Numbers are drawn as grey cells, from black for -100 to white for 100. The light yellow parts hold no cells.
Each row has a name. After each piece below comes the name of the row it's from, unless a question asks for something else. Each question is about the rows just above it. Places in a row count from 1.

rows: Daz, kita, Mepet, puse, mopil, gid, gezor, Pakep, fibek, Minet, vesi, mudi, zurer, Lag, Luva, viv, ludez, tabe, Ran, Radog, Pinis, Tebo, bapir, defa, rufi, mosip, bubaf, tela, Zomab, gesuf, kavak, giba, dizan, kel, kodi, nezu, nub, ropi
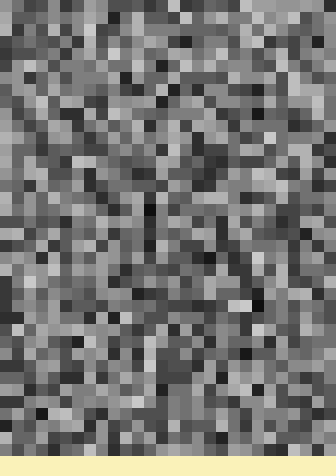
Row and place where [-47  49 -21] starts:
kita, 15
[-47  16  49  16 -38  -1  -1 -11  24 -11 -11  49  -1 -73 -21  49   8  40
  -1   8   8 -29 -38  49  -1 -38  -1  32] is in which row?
gid

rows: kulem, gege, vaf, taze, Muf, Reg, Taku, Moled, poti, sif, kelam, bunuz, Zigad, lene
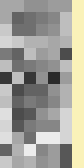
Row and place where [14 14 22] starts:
kulem, 3
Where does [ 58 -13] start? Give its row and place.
vaf, 1
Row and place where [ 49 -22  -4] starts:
poti, 1
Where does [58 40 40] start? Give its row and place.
taze, 2
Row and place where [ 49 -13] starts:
Reg, 1
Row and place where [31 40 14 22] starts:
lene, 2

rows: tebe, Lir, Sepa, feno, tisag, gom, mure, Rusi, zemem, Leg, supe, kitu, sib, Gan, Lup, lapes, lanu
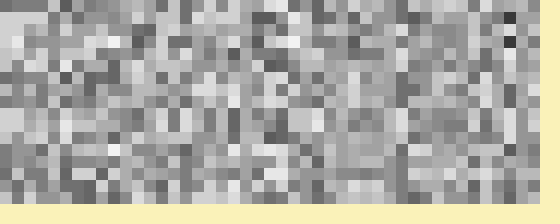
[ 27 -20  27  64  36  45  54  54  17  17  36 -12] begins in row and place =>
kitu, 9
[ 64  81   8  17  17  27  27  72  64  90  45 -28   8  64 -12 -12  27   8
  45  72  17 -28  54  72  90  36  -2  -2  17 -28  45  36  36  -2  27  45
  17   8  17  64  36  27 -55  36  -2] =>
feno
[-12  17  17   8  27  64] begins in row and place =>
Lir, 7
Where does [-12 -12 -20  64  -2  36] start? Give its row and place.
lapes, 6
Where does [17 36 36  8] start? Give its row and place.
lapes, 35
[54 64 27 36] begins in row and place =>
Sepa, 14

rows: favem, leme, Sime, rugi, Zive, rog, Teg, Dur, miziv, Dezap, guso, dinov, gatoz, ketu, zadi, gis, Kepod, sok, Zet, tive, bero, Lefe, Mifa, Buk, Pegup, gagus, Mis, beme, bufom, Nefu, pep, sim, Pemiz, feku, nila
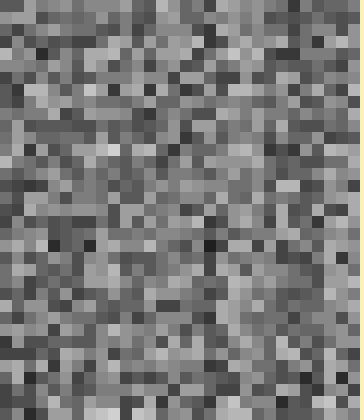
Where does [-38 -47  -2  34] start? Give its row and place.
Lefe, 25
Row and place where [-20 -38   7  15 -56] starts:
dinov, 12
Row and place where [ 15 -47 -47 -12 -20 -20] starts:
gagus, 13
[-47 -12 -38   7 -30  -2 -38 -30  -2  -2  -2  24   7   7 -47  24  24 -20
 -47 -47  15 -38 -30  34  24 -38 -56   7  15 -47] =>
Pemiz
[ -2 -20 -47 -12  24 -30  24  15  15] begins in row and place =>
ketu, 12
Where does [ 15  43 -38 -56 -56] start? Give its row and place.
Zive, 21
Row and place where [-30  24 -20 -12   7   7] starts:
Kepod, 12

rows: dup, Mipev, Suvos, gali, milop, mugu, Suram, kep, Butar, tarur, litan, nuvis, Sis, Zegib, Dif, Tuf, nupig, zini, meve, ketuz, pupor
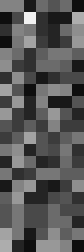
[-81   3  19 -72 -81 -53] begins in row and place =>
Tuf, 1
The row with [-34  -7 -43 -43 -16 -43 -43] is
zini
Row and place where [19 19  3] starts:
pupor, 4
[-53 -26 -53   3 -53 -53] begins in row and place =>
litan, 2
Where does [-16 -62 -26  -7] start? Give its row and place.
milop, 2

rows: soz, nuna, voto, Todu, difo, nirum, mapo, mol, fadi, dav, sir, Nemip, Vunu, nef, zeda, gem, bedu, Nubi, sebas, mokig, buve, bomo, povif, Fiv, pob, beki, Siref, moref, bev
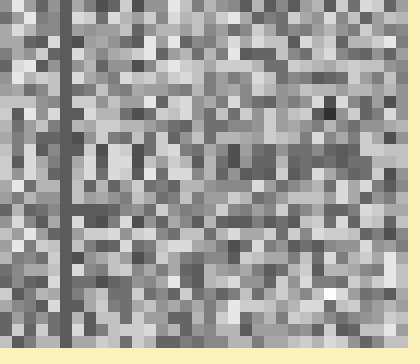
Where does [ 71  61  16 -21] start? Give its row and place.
bev, 28
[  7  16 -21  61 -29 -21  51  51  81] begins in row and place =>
moref, 25

